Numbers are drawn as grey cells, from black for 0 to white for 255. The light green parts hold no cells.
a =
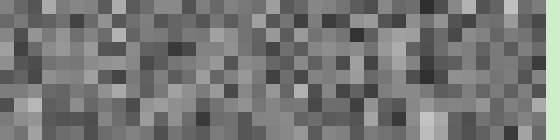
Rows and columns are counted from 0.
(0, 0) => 129
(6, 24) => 69
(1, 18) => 159
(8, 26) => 164
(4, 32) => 95
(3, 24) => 132
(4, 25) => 159
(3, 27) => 152
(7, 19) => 133
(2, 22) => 115
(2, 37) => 115
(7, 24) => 109
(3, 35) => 122
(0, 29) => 110
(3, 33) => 127
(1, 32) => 83
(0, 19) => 158
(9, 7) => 108
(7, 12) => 143
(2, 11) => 121
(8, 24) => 94
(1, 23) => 60
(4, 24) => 75
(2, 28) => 160
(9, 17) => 86
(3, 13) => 73
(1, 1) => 120
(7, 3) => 95
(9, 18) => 94
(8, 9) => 91
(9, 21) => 150
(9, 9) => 129
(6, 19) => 150
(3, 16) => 145
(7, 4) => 99
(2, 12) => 101
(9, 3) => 93
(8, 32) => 98

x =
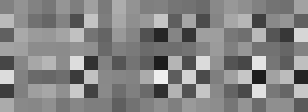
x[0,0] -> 129
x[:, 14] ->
[107, 75, 159, 133, 219, 75, 197, 145]
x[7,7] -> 126
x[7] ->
[171, 137, 135, 144, 119, 135, 126, 126, 95, 114, 129, 143, 127, 154, 145, 141, 118, 148, 107, 143, 143, 90]
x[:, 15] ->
[137, 133, 158, 155, 146, 127, 137, 141]
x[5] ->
[220, 130, 106, 103, 110, 59, 193, 137, 134, 131, 171, 239, 93, 210, 75, 127, 160, 198, 29, 162, 188, 37]
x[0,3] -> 119
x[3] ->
[163, 160, 140, 140, 139, 147, 143, 105, 128, 122, 107, 112, 110, 116, 133, 155, 128, 151, 114, 114, 102, 130]
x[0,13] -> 114
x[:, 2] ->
[130, 113, 155, 140, 167, 106, 159, 135]
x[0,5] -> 126
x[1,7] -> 126
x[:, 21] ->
[162, 96, 214, 130, 191, 37, 200, 90]
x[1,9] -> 143
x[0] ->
[129, 147, 130, 119, 149, 126, 160, 122, 173, 147, 127, 129, 117, 114, 107, 137, 152, 143, 129, 115, 112, 162]
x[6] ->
[61, 128, 159, 167, 144, 201, 66, 138, 110, 128, 106, 47, 179, 82, 197, 137, 100, 73, 225, 120, 102, 200]
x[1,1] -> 143
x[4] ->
[70, 135, 167, 182, 140, 221, 50, 130, 85, 116, 93, 29, 181, 77, 219, 146, 84, 71, 228, 118, 92, 191]
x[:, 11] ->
[129, 198, 38, 112, 29, 239, 47, 143]
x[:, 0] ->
[129, 186, 96, 163, 70, 220, 61, 171]
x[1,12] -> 94
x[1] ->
[186, 143, 113, 102, 131, 78, 195, 126, 167, 143, 153, 198, 94, 166, 75, 133, 167, 183, 63, 137, 149, 96]

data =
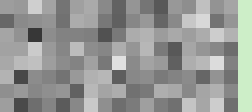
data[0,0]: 157
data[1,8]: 96
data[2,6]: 127
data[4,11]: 154
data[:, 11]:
[88, 102, 156, 122, 154, 122, 174, 125]
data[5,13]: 139
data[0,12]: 152
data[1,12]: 137
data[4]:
[168, 186, 192, 158, 140, 131, 161, 120, 224, 138, 163, 154, 96, 174, 184, 220, 129]
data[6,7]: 164
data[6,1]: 153
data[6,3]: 143
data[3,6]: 141
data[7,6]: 201
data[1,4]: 113
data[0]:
[157, 153, 207, 163, 116, 160, 170, 137, 98, 149, 117, 88, 152, 142, 192, 147, 165]
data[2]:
[165, 146, 55, 141, 130, 130, 127, 81, 121, 172, 179, 156, 169, 158, 172, 205, 178]
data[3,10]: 183
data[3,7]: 134
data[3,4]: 134
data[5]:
[179, 72, 140, 131, 115, 153, 177, 183, 94, 136, 141, 122, 131, 139, 102, 147, 113]
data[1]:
[103, 138, 143, 148, 113, 172, 166, 120, 96, 135, 152, 102, 137, 199, 216, 115, 149]
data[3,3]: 153
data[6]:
[143, 153, 135, 143, 149, 97, 184, 164, 173, 113, 121, 174, 168, 136, 165, 176, 135]
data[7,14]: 166
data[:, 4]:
[116, 113, 130, 134, 140, 115, 149, 91]
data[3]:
[162, 162, 203, 153, 134, 188, 141, 134, 173, 149, 183, 122, 88, 166, 149, 135, 109]

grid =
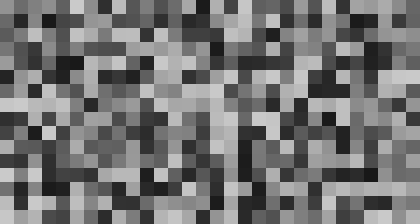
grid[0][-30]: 146
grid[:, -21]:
[86, 82, 189, 158, 99, 33, 106, 154, 124, 62, 152, 153, 184, 160, 49, 124]
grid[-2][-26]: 87
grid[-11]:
[36, 147, 174, 53, 33, 139, 175, 41, 55, 33, 95, 165, 173, 50, 75, 159, 196, 74, 178, 200, 126, 199, 62, 39, 182, 118, 54, 186, 199, 201]
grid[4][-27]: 104
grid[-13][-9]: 138
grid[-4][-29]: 128
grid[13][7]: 86
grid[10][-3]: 173
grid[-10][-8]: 37
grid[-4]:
[202, 128, 201, 46, 66, 64, 50, 168, 184, 184, 30, 193, 96, 40, 87, 53, 144, 30, 81, 175, 54, 108, 123, 55, 35, 43, 24, 144, 106, 110]
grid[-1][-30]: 199
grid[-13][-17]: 115
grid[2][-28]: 190
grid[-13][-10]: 68
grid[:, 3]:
[142, 25, 125, 139, 104, 53, 193, 180, 70, 201, 61, 47, 46, 27, 178, 75]
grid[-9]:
[198, 202, 185, 180, 192, 127, 40, 117, 137, 154, 81, 191, 167, 168, 149, 184, 129, 88, 108, 41, 168, 41, 184, 170, 191, 139, 150, 103, 56, 149]
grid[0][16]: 67
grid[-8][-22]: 75
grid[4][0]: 155
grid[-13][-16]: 149
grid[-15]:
[105, 39, 134, 25, 69, 77, 149, 154, 76, 82, 101, 48, 97, 41, 49, 138, 166, 189, 120, 192, 49, 110, 43, 146, 117, 27, 37, 154, 58, 99]
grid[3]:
[118, 81, 56, 139, 86, 128, 84, 78, 76, 158, 167, 154, 172, 115, 149, 27, 122, 99, 85, 174, 68, 138, 130, 85, 187, 153, 31, 51, 104, 120]
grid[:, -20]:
[125, 101, 51, 167, 36, 95, 192, 81, 58, 44, 50, 111, 30, 41, 107, 50]
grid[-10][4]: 116
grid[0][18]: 95
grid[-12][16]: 94
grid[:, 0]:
[146, 105, 91, 118, 155, 36, 105, 198, 48, 67, 174, 61, 202, 113, 188, 199]
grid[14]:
[188, 49, 201, 178, 87, 190, 134, 177, 50, 49, 107, 155, 143, 134, 143, 28, 165, 40, 36, 111, 43, 124, 61, 197, 75, 116, 46, 40, 133, 120]
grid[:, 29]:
[102, 99, 142, 120, 95, 201, 90, 149, 57, 164, 101, 158, 110, 160, 120, 181]
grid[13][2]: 133

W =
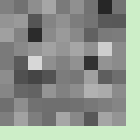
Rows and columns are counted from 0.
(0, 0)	128
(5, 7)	94
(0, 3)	166
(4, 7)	147
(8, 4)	166
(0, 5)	144
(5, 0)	141
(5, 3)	83
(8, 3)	110
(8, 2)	126
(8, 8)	148
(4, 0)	122
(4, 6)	50
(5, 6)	160
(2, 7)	122
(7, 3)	111
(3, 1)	137
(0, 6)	114
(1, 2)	85
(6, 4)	129
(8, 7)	165
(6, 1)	103
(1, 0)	148
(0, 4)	122
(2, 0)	160
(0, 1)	113

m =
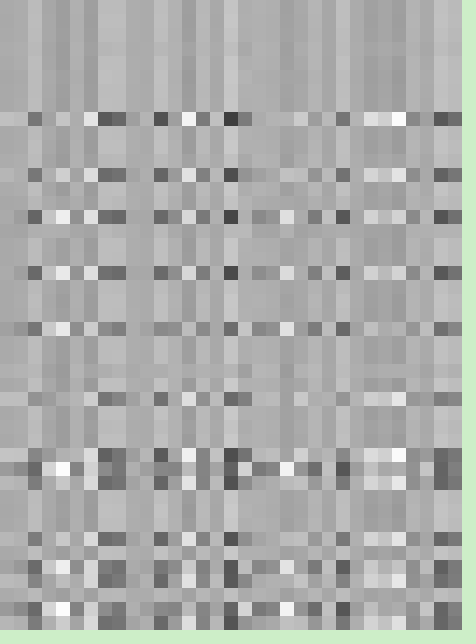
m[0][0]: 170
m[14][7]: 188
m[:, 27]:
[166, 166, 166, 169, 166, 164, 165, 166, 207, 165, 165, 169, 195, 166, 164, 186, 163, 164, 165, 186, 165, 165, 165, 172, 166, 166, 174, 164, 199, 165, 167, 165, 208, 168, 197, 165, 163, 165, 196, 164, 178, 198, 168, 167, 194]
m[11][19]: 177
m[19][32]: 114
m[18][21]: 168
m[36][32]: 189
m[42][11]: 184
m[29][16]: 200
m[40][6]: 215
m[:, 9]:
[173, 173, 173, 172, 173, 174, 173, 173, 159, 174, 174, 172, 164, 173, 174, 168, 174, 173, 173, 168, 173, 173, 174, 173, 173, 173, 170, 174, 161, 173, 172, 173, 158, 175, 163, 173, 174, 173, 163, 173, 171, 162, 172, 175, 164]
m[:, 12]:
[178, 178, 177, 178, 178, 176, 177, 178, 159, 176, 178, 178, 154, 178, 175, 140, 170, 177, 177, 142, 176, 178, 177, 143, 178, 178, 179, 178, 170, 178, 178, 178, 167, 133, 158, 177, 177, 178, 157, 178, 140, 162, 177, 133, 155]
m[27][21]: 167
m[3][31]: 188
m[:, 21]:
[169, 168, 168, 172, 169, 166, 168, 168, 203, 167, 167, 172, 189, 169, 166, 171, 163, 167, 168, 173, 168, 168, 167, 157, 169, 169, 178, 167, 200, 168, 170, 168, 208, 149, 192, 167, 166, 168, 191, 167, 164, 195, 171, 148, 188]
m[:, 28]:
[159, 158, 159, 165, 158, 155, 157, 158, 251, 156, 156, 164, 227, 158, 156, 210, 156, 156, 157, 211, 159, 156, 156, 179, 159, 159, 174, 154, 229, 156, 160, 156, 250, 173, 231, 157, 154, 157, 228, 156, 195, 231, 163, 172, 224]
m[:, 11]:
[189, 190, 189, 183, 190, 192, 191, 190, 82, 191, 192, 185, 101, 191, 189, 105, 185, 191, 191, 106, 188, 191, 191, 138, 189, 189, 174, 193, 113, 193, 187, 191, 90, 135, 101, 190, 194, 191, 102, 193, 120, 105, 184, 137, 105]
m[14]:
[168, 169, 183, 171, 165, 172, 159, 188, 185, 174, 170, 189, 175, 157, 182, 168, 194, 179, 172, 170, 168, 166, 175, 168, 184, 170, 161, 164, 156, 178, 173, 189, 185]
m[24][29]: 180
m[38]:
[183, 178, 124, 171, 200, 167, 217, 109, 116, 163, 176, 102, 157, 225, 131, 185, 83, 143, 165, 172, 187, 191, 153, 185, 120, 176, 212, 196, 228, 143, 166, 102, 120]
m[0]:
[170, 172, 187, 167, 158, 176, 159, 187, 187, 173, 171, 189, 178, 159, 183, 169, 196, 174, 177, 175, 161, 169, 181, 167, 190, 171, 161, 166, 159, 179, 170, 192, 186]
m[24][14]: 183
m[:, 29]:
[179, 180, 179, 177, 180, 180, 180, 180, 136, 180, 181, 179, 141, 180, 178, 138, 176, 180, 180, 138, 179, 180, 180, 150, 180, 179, 175, 181, 151, 181, 179, 180, 142, 146, 143, 179, 181, 180, 143, 181, 143, 145, 178, 147, 143]
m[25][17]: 174
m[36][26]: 158
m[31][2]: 189
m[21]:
[169, 172, 188, 168, 158, 175, 157, 189, 189, 173, 171, 191, 178, 157, 185, 168, 199, 176, 177, 174, 162, 168, 181, 166, 191, 171, 160, 165, 156, 180, 171, 194, 188]
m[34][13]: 227
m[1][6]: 158
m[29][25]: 171
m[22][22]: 179
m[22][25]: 170
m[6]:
[169, 171, 187, 169, 159, 175, 158, 188, 188, 173, 171, 191, 177, 157, 183, 168, 197, 176, 176, 173, 163, 168, 180, 167, 189, 171, 160, 165, 157, 180, 171, 192, 187]
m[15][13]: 215
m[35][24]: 189
